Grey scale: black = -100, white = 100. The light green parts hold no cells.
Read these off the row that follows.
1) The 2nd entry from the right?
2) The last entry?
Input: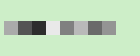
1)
-17
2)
16

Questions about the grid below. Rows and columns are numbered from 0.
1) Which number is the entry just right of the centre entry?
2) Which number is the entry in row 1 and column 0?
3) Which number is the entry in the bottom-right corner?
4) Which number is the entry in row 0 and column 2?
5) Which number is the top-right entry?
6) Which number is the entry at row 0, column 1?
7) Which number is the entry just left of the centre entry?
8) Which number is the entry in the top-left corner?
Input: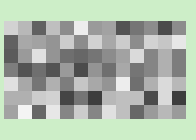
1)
-13
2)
-24
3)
21
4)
-24
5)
10
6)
44
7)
-41
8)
65

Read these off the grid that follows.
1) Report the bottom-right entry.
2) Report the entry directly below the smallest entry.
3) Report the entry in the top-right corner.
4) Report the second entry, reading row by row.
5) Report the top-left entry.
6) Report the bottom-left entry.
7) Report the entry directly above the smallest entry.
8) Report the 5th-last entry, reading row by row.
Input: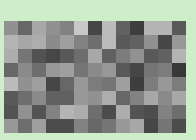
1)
-40
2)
-3
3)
-30
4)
-19
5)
14
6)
19
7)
41
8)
19

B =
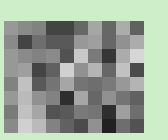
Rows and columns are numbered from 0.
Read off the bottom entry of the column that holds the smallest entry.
-74
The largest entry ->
68
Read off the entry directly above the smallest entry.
-64
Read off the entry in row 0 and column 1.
8
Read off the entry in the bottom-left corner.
8
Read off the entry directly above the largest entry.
35
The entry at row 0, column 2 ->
2
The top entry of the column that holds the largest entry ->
-24
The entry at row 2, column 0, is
19
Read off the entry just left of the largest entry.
35
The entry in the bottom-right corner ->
-36
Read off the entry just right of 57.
-4
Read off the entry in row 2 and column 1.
8
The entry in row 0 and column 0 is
19
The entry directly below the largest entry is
-41
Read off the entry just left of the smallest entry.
14
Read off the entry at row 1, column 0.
8
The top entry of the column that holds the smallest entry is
-19

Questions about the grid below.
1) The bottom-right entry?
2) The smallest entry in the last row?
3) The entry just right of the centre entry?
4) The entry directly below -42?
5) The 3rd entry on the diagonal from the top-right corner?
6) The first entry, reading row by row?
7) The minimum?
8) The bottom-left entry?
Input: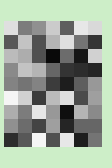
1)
-9
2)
-77
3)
-77
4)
41
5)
-15
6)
75
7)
-93
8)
-65

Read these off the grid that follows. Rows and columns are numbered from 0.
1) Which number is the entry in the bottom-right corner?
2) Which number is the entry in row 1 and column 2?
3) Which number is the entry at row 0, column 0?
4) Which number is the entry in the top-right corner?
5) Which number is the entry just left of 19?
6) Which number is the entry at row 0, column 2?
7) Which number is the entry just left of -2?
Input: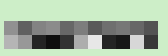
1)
-56
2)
-72
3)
14
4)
-35
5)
42
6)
3
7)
-19

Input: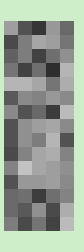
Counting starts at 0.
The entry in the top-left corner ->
24
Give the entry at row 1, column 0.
-42
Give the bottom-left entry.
-2
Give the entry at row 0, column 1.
-36
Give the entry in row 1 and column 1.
-2
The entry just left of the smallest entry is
-13
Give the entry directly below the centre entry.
-2
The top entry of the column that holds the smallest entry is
19
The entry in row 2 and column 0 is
-24
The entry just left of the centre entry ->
13
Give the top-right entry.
-18
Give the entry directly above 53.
3
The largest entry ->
53
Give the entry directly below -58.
30
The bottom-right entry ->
47

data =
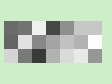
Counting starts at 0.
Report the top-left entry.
-16
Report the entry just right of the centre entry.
51
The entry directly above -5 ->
77
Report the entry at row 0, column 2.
88
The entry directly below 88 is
6
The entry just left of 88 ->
-10

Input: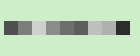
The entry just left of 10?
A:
62
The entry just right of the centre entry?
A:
-26

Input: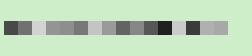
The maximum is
65
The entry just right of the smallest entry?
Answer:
59
